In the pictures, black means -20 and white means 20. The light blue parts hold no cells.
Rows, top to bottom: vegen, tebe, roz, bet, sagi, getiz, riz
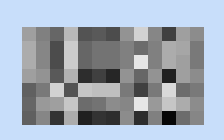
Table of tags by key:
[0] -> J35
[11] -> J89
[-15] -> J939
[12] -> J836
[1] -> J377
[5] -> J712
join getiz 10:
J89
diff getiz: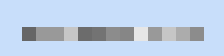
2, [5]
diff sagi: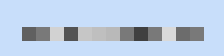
6, [10]
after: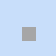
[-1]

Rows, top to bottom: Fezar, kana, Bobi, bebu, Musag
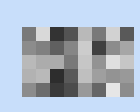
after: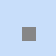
[12]
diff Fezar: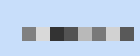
0, [-1]
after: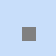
[-5]
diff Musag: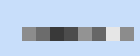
4, [4]

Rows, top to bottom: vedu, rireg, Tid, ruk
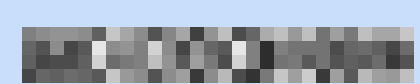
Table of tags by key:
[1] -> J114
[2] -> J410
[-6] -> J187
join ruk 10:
J410
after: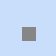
[6]
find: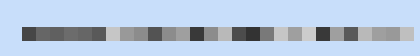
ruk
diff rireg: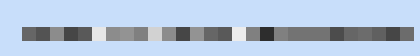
15, [16]
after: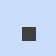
[3]

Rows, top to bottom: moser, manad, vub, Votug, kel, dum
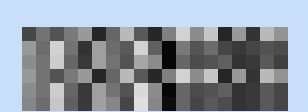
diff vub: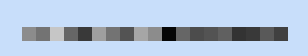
2, [12]
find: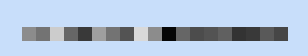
kel

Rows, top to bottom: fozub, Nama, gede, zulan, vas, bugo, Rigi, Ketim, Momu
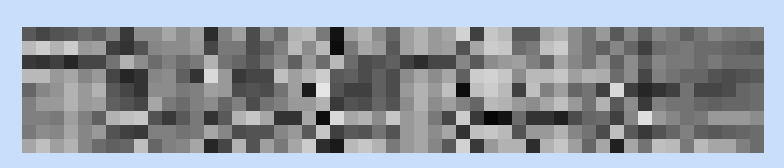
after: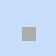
[-3]
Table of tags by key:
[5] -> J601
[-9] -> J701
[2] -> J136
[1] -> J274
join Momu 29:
J274
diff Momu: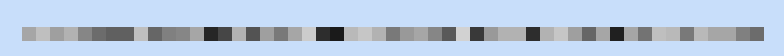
7, [-4]
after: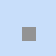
[8]
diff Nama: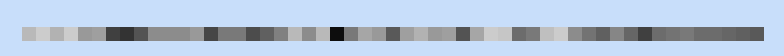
9, [1]
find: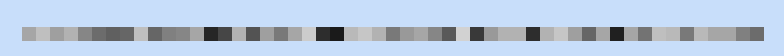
Momu

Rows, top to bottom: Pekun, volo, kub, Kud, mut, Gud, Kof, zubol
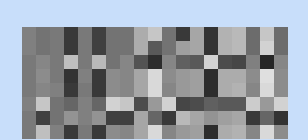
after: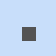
[-13]
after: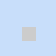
[4]

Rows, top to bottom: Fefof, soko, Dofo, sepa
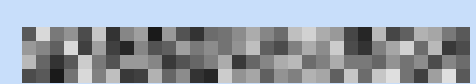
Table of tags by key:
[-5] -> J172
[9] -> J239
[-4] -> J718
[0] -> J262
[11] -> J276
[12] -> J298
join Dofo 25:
J718
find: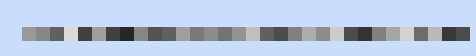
soko
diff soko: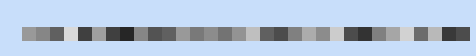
11, [5]

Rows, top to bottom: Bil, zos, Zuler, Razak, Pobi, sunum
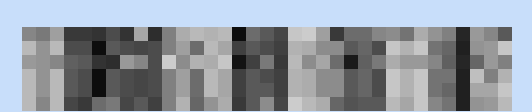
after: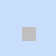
[0]
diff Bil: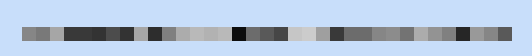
2, [5]
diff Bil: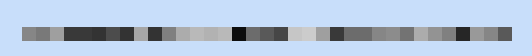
9, [-13]
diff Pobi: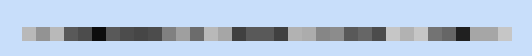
21, [2]
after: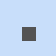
[-6]

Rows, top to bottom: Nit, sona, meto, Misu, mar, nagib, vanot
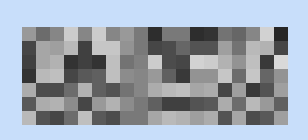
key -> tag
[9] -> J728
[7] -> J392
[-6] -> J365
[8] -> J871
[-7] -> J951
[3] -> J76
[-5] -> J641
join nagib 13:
J365
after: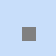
[12]

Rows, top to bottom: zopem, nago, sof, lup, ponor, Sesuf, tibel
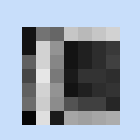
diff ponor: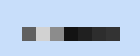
2, [3]
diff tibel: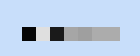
5, [6]
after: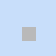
[11]

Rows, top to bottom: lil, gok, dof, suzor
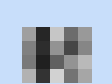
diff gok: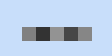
1, [-13]
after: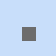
[4]

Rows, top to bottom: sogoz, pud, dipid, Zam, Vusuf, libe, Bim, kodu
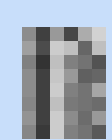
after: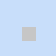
[4]
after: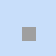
[-8]
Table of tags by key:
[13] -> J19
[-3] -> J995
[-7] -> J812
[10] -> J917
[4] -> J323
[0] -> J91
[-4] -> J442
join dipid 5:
J812
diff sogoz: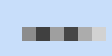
2, [4]

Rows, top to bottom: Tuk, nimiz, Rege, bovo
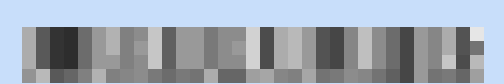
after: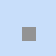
[9]
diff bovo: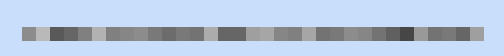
0, [3]
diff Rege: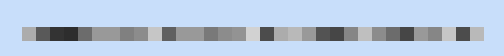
15, [2]
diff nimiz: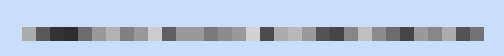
9, [11]
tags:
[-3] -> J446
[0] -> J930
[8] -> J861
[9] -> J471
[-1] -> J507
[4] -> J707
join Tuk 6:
J861
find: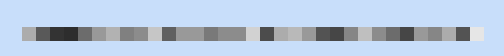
Tuk
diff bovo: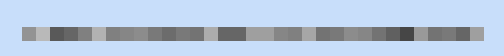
17, [6]

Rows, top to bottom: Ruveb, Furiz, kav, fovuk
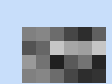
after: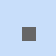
[11]
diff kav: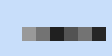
3, [-6]
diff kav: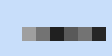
0, [4]
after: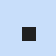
[-6]

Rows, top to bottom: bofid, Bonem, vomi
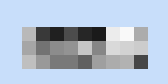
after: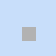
[-9]
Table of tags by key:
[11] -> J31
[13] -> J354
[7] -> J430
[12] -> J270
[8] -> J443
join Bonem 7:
J354
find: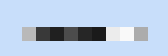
bofid
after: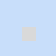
[13]
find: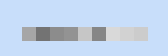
Bonem

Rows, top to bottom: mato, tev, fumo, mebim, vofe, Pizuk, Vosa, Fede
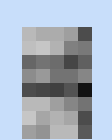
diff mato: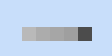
2, [7]
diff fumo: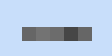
4, [-5]
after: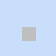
[11]
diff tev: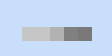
0, [10]
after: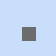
[-9]
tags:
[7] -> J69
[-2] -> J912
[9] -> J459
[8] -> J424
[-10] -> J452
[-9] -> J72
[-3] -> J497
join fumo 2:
J497

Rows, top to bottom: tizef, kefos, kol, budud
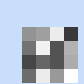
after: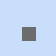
[17]
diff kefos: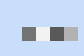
2, [-7]
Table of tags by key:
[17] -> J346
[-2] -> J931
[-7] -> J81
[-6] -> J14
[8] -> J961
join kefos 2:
J81
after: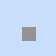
[5]
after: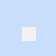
[-7]
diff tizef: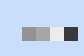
1, [5]
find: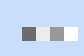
budud

